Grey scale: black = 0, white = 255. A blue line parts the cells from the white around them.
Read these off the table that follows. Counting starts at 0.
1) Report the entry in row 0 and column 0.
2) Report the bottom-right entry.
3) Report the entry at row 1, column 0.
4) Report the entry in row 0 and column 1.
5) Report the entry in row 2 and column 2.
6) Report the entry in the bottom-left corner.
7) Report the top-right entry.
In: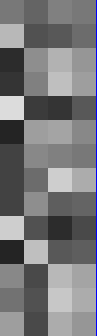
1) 120
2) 150
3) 184
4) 100
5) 178
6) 158
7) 120

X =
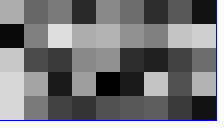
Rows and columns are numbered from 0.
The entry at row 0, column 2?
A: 121
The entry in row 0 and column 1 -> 102
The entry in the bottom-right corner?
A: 17
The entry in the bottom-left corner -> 215
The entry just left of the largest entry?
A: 129
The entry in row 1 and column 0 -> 9
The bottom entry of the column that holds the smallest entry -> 81
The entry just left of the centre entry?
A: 136
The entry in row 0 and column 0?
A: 172
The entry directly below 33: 195
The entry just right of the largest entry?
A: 172
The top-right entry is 17
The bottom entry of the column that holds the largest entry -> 66

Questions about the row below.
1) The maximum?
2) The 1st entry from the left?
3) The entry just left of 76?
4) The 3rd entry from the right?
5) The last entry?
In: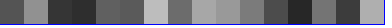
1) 189
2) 84
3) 123
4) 116
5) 175

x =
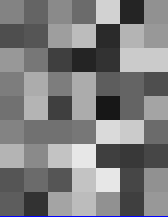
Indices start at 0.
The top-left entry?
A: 131
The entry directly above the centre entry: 172
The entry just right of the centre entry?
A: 23
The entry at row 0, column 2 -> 138
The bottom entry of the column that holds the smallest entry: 145
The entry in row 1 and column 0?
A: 78
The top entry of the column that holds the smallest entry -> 210
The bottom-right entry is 152
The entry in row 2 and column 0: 152
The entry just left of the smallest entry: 172
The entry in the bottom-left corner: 93
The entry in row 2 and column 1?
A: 119
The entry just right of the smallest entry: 100
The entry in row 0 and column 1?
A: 100
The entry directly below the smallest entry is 218
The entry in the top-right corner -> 145
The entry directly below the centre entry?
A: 119

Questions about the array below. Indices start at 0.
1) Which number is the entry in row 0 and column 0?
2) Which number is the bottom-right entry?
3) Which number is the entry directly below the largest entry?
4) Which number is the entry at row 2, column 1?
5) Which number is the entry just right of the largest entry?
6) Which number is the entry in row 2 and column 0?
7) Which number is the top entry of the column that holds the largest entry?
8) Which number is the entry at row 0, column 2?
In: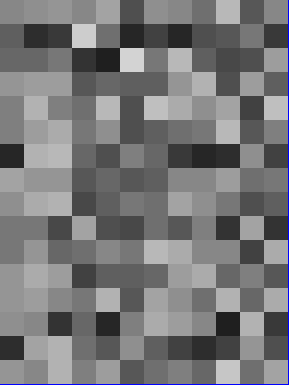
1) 135
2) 163
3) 95
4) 103
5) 119
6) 103
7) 79
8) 149

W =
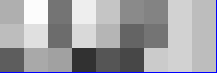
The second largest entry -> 238
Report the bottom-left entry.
93
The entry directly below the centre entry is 85
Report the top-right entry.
189
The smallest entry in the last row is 49
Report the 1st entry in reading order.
175
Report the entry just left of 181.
217
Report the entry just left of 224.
189

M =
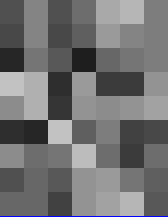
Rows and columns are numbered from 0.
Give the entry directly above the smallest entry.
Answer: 95
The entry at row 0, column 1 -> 132
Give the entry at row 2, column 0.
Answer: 38
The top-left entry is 80
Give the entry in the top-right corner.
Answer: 125
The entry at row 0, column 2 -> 80
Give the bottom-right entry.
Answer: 88
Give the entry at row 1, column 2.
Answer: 72
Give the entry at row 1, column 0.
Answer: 72
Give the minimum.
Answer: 30
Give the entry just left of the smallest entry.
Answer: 88
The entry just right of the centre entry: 140
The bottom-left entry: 103

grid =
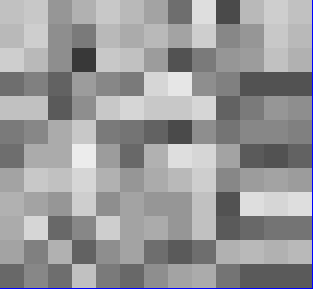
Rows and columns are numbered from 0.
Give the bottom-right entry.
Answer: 90
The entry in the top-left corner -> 193
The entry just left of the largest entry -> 171
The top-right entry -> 193
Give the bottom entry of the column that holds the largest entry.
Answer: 193
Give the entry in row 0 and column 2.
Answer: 150
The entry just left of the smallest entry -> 142
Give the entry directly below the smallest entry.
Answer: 156
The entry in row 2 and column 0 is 206
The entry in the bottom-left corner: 104
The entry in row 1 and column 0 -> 185
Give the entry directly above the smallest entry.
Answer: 122
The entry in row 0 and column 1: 200
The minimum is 56
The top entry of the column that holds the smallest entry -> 177
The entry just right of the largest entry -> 156
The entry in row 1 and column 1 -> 206
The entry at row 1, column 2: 142
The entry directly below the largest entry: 214

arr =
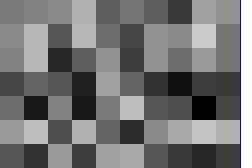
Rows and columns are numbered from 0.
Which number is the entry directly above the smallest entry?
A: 63
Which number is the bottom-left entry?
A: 87
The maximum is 201
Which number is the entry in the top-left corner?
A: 123
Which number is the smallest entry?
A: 3
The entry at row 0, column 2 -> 138
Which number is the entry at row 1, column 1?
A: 183
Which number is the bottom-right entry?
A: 63
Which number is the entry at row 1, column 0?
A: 138
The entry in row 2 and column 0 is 130
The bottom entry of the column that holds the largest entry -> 38
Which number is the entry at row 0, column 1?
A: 130
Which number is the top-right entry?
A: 146
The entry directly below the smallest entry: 195
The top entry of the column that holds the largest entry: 160
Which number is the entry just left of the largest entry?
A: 138
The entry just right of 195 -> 176
